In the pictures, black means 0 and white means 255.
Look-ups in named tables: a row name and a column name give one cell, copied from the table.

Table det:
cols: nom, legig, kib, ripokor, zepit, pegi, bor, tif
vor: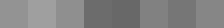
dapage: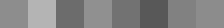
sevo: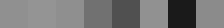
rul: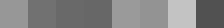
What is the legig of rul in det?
113
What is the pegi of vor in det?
129
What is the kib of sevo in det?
143
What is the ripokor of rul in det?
103
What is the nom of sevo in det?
144
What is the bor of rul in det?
195
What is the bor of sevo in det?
26
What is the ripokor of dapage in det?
144
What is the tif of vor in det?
134
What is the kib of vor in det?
143
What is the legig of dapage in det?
180

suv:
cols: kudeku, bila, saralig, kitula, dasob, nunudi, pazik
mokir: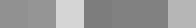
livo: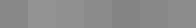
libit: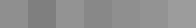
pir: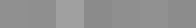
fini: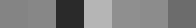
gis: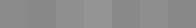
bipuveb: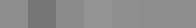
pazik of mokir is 182
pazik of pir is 140
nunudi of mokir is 129
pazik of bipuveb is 141
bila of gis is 136
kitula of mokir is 125
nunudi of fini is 140
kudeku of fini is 132
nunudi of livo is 136
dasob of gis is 137
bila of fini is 135
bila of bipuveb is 117
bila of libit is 127
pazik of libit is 156
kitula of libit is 136
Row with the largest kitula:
fini

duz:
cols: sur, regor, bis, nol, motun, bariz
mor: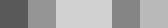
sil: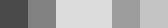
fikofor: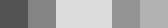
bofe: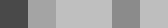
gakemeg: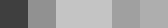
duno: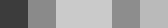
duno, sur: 60
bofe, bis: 191
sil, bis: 219
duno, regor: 138
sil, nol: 219
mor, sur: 89
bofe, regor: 164
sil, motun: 156

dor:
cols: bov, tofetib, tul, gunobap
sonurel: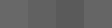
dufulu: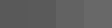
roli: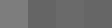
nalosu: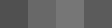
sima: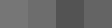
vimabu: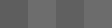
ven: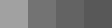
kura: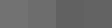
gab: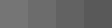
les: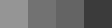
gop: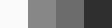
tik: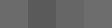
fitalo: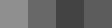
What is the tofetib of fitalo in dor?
104
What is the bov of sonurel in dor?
104
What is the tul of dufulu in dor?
98
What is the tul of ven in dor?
99
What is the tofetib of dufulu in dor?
90
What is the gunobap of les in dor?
59
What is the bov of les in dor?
149
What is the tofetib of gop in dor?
135
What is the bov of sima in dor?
118
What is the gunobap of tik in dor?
109
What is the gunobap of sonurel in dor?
101
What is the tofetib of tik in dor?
90
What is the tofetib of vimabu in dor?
109
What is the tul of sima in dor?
83
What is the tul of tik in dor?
102
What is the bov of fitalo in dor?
143
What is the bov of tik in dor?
107
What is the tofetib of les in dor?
114
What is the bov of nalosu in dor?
80
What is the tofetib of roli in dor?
101

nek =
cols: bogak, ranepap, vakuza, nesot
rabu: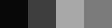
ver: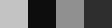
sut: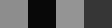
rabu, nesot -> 123
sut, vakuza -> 148
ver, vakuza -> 144
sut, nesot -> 54
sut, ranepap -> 8
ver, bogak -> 195
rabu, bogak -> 8
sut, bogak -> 141
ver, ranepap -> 13
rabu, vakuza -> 168
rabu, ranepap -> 62
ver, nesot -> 46
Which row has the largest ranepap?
rabu

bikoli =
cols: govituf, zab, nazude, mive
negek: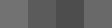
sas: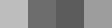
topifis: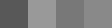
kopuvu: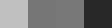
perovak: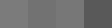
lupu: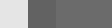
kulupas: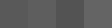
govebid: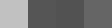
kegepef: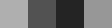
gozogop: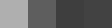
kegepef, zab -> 82
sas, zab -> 109
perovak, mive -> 89
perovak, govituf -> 123
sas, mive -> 157
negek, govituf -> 114
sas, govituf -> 189
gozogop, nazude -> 62
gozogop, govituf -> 175
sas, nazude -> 92
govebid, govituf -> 193
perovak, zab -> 114
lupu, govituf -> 229
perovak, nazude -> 119
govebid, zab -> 85

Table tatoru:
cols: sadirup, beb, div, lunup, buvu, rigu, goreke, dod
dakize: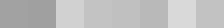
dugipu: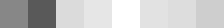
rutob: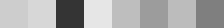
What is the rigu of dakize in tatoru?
185
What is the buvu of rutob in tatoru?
190
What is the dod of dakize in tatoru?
194
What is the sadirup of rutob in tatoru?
205
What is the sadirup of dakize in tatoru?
162
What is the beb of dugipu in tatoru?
89
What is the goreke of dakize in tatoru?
217

